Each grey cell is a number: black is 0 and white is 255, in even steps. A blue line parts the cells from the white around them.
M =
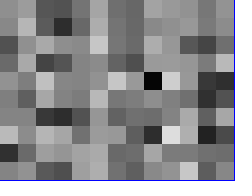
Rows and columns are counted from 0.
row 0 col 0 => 143
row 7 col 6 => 152
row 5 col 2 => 167
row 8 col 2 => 158
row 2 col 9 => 151
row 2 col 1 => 144
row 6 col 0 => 132
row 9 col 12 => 135
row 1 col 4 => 104
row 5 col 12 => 82
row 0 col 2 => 86
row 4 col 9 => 206
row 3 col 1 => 169
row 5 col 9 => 128
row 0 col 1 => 156
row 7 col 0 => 186
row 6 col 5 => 150
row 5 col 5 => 184
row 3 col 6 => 99
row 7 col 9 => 221
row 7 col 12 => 74
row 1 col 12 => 140
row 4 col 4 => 132
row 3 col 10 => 150
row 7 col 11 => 34
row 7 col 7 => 94
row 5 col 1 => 95
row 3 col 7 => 79
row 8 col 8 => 166
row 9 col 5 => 174
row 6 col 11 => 96
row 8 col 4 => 163
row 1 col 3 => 45
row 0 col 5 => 165
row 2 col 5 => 198
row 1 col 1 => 182
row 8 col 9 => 123
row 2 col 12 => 111

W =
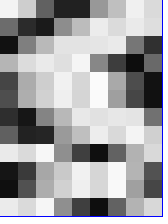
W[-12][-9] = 243
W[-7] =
[78, 174, 209, 239, 213, 250, 159, 70, 17]
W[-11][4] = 188
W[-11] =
[108, 43, 26, 141, 188, 236, 219, 234, 222]
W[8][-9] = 234
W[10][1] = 81
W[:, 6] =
[191, 219, 234, 61, 169, 159, 231, 217, 98, 248, 249, 98]
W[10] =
[15, 81, 173, 209, 239, 215, 249, 160, 70]
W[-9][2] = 234
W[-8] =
[69, 172, 206, 241, 214, 251, 169, 77, 18]
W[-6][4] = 232
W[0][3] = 33
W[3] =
[181, 220, 234, 223, 245, 135, 61, 13, 105]
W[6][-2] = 228
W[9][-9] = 21
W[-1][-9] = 235
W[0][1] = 206
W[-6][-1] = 113
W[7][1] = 34
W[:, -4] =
[152, 236, 229, 135, 251, 250, 225, 237, 15, 214, 215, 14]
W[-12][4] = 33
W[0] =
[243, 206, 97, 33, 33, 152, 191, 240, 218]
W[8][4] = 63

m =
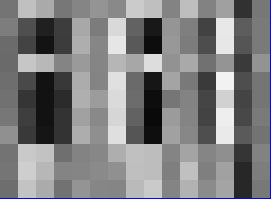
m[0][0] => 116
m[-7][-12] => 56
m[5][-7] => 13
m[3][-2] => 58
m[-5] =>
[119, 62, 18, 51, 161, 137, 214, 98, 9, 155, 132, 67, 238, 72, 122]
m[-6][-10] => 156
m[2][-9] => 230
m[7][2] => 21
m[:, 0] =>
[116, 125, 107, 106, 110, 113, 119, 144, 115, 117, 110]
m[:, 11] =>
[130, 66, 77, 113, 58, 69, 67, 78, 133, 127, 139]
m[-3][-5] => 164
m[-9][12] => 231
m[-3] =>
[115, 201, 194, 111, 131, 135, 174, 192, 189, 132, 164, 133, 143, 53, 130]
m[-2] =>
[117, 206, 183, 132, 133, 138, 144, 191, 189, 127, 192, 127, 161, 39, 125]
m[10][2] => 171
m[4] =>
[110, 73, 18, 56, 172, 132, 224, 106, 22, 164, 121, 58, 242, 78, 117]
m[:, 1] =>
[192, 79, 67, 198, 73, 53, 62, 57, 201, 206, 195]
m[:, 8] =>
[191, 24, 13, 221, 22, 13, 9, 14, 189, 189, 202]
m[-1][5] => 134
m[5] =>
[113, 53, 18, 43, 175, 156, 218, 108, 13, 118, 131, 69, 209, 68, 117]
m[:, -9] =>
[137, 217, 230, 182, 224, 218, 214, 223, 174, 144, 133]
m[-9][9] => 152
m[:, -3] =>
[160, 232, 231, 148, 242, 209, 238, 234, 143, 161, 164]

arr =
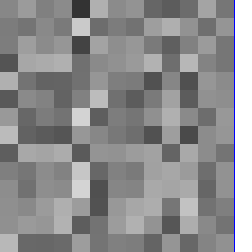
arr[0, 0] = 135
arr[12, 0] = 144
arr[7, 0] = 187
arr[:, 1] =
[155, 116, 158, 167, 115, 138, 103, 98, 168, 118, 113, 137, 154, 104]
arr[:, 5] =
[176, 109, 163, 138, 150, 188, 94, 135, 148, 103, 80, 82, 115, 116]
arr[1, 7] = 114
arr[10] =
[141, 113, 142, 139, 212, 80, 134, 132, 169, 165, 170, 102, 146]
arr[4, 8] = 81
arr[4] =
[176, 115, 99, 100, 113, 150, 126, 123, 81, 134, 80, 150, 139]
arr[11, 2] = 155
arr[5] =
[89, 138, 130, 99, 129, 188, 112, 92, 122, 162, 92, 145, 142]
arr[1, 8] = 158
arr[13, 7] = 125
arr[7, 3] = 85
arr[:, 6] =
[139, 124, 142, 145, 126, 112, 125, 120, 146, 129, 134, 152, 156, 128]
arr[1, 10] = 146
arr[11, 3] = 175
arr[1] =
[124, 116, 137, 122, 202, 109, 124, 114, 158, 175, 146, 111, 149]
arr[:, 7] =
[147, 114, 151, 154, 123, 92, 117, 110, 156, 122, 132, 167, 177, 125]
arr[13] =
[184, 104, 103, 106, 157, 116, 128, 125, 100, 149, 103, 132, 145]
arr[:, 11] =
[164, 111, 155, 131, 150, 145, 109, 140, 140, 110, 102, 114, 137, 132]
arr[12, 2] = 150
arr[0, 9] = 92
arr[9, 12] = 146
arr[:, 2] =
[128, 137, 139, 171, 99, 130, 124, 91, 164, 140, 142, 155, 150, 103]
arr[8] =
[94, 168, 164, 172, 90, 148, 146, 156, 162, 100, 169, 140, 116]

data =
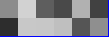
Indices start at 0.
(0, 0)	140
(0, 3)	73
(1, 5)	143
